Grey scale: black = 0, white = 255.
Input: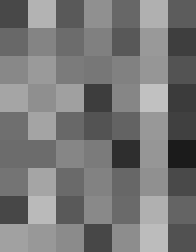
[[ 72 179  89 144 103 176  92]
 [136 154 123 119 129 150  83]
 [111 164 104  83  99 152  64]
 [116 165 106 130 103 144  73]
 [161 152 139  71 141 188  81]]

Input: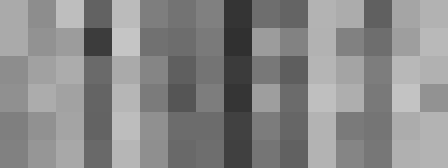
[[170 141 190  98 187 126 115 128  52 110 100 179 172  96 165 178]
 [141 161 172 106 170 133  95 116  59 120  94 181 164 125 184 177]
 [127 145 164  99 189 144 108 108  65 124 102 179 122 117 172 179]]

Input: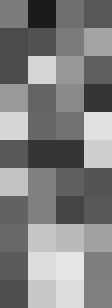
[[124  27 111  87]
 [ 76 213 151  95]
 [213 103 113 225]
 [195 129  96  84]
 [104 197 186 162]
 [ 79 200 220 127]]

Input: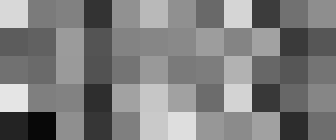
[[216 123 129  51 145 185 144 105 213  60 113 142]
 [113 106 154  82 116 153 122 125 178 103  86 116]
 [ 35   8 143  54 127 201 222 151 139 161  44 110]]

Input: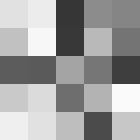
[[225 236  54 140 133]
 [ 92  90 164 118  62]
 [239 225 190  75 199]]

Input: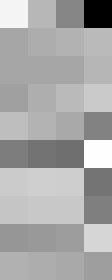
[[244 183 134   0]
 [166 166 166 182]
 [190 179 169 130]
 [203 207 206 116]
 [150 153 157 214]]

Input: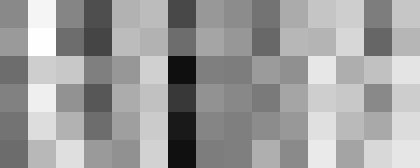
[[137 245 133  78 178 188  72 152 140 115 171 197 206 125 198]
 [109 206 200 127 151 208  15 127 125 155 144 231 174 193 228]
 [115 221 178 109 159 203  25 133 127 140 152 224 186 169 220]]

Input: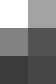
[[255 163]
 [ 60  71]]
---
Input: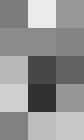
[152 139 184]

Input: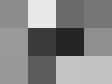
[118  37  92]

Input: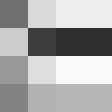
[238  47 222 130]

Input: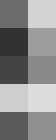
[212  50]

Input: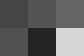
[101  36]

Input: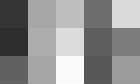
[218  94 250]

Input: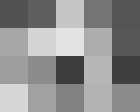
[ 84 173  60 161]

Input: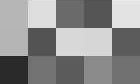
[228 214  91]
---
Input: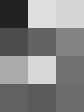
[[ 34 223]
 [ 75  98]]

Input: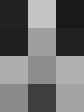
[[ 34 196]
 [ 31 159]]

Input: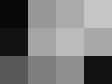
[[  9 151]
 [ 19 165]]

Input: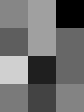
[[134 160]
 [ 94 160]]

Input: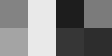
[[131 233]
 [164 233]]

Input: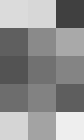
[[219 215]
 [ 95 138]]

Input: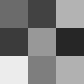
[[107  66]
 [ 59 152]]

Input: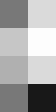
[[120 218]
 [198 253]]
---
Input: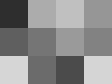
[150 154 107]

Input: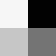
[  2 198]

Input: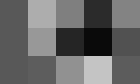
[131  10 145]

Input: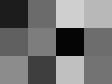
[184   5  62]

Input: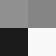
[133  27]

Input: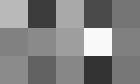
[117 249 135]

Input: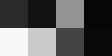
[ 6 68]

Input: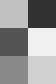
[49 84]
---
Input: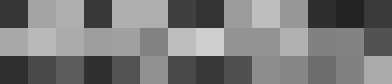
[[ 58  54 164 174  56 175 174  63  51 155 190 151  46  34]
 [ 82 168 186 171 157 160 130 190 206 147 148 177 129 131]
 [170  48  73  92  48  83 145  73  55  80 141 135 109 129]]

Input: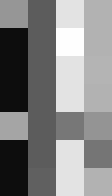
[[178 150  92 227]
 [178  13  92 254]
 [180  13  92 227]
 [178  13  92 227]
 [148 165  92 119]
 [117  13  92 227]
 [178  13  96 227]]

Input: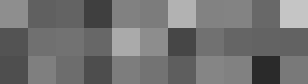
[[197 142  96  99  63 129 124 178 130 131 104]
 [ 98  83 112 114 103 170 141  70 113 101  99]
 [121  78 127 109  77 125 115  94 133 129  42]]

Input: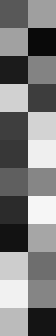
[[159  88]
 [  9 161]
 [131  27]
 [ 61 209]
 [211  62]
 [239  55]
 [134  95]
 [246  43]
 [166  18]
 [110 205]
 [133 241]
 [ 20 187]]

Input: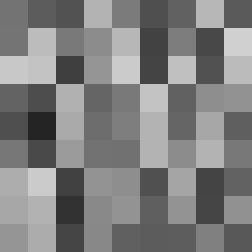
[[ 90 115  92  82 179 123  79  97 183]
 [208 116 188 121 140 183  66 125  72]
 [187 200 195  63 149 203  68 192  81]
 [146  99  77 177 101 121 195  97 142]
 [ 95  79  36 170 109 126 179 101 167]
 [120 119  73 155 114 113 179 140 179]
 [ 98 173 203  65 147 142  80 165  68]
 [145 167 178  50 137 147  95 147  69]
 [ 88 149 172  69 136  96  92  93 128]]

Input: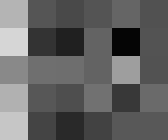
[[ 81 180  85  73  84 101]
 [ 83 214  51  32  99   5]
 [ 82 137 111 110  99 158]
 [106 177  87  78 113  56]
 [ 88 198  68  41  66  88]]
